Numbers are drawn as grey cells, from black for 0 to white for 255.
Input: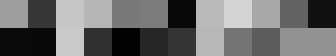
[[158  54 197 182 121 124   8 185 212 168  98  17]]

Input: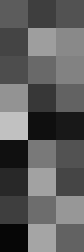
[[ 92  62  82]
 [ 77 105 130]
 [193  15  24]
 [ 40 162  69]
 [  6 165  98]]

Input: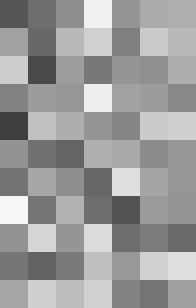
[[ 86 110 141 240 148 171 175]
 [205  73 157 120 149 144 174]
 [ 62 192 174 149 133 203 207]
 [114 166 142 103 223 165 150]
 [146 214 149 219 110 123 106]
 [166 207 188 208 131 116 159]]

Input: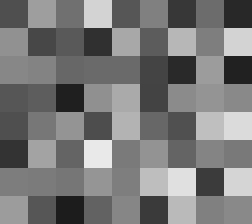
[[ 79 158 112 211  86 128  55 108  40]
 [135 131 103 106 106  68  41 156  33]
 [ 79 119 148  77 179 103  80 191 219]
 [125 123 118 149 126 190 224  59 213]]

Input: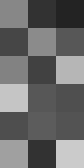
[[135  50  35]
 [130  65 182]
 [ 78  92  83]]

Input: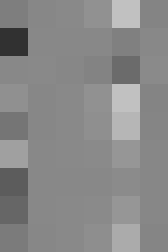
[[126 135 137 145 193 132]
 [136 137 135 131 107 138]
 [117 135 137 143 182 133]
 [ 92 136 136 136 139 135]
 [123 135 137 142 171 133]]

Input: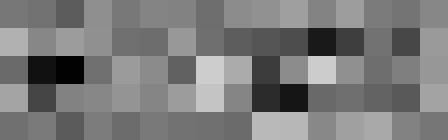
[[119 114  92 143 120 132 130 110 140 145 159 131 157 123 116 135]
 [106  17   2 112 155 139  97 205 171  60 140 204 144 110 127 151]
 [112 122  91 124 108 121 114 112 107 185 183 136 160 169 130 118]]
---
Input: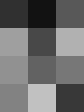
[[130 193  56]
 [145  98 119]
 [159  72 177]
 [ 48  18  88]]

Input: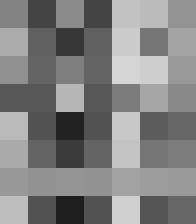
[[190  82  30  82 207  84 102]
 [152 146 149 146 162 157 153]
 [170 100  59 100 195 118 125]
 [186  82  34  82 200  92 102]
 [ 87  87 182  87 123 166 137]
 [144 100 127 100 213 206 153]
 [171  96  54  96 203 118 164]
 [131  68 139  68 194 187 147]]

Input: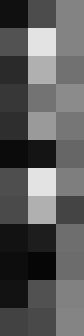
[[ 66  73 132]
 [ 18  81 129]
 [ 13   6 108]
 [ 18  29 110]
 [ 74 176  68]
 [ 78 227 126]
 [ 11  20 102]
 [ 46 154 118]
 [ 55 115 139]
 [ 42 176 113]
 [ 82 227 131]
 [ 16  76 131]]

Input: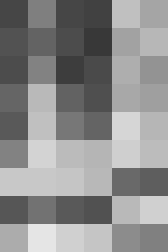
[[172 229 208 197 140 128]
 [ 86 114  89  81 185 208]
 [200 200 197 184 105  94]
 [130 211 187 181 207 188]
 [ 89 192 119 100 214 182]
 [101 185  98  79 168 159]
 [ 76 130  61  74 174 147]
 [ 82  99  76  56 162 183]
 [ 70 127  70  65 192 165]]

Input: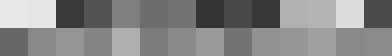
[[103 136 149 133 174 123 136 154 116 146 150 160 136 138]
 [233 229  58  84 127 109 115  51  73  56 176 180 220  74]]

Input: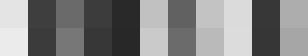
[[235  59 119  55  40 202 107 186 220  54 166]
 [228  62 106  60  41 193  97 195 219  55 173]]
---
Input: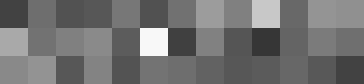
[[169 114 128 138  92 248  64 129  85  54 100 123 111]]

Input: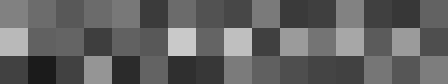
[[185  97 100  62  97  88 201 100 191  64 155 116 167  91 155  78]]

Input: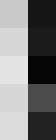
[[215  27]
 [215  75]]

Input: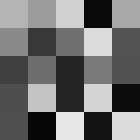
[[138  56 112 219  83]
 [ 78 196  37 213  12]]

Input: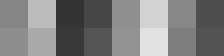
[[142 170  56  84 146 225 126  83]]

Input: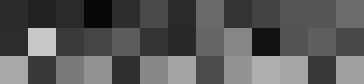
[[ 44 200  59  69  93  51  41 101 134  19  83  95  71]]
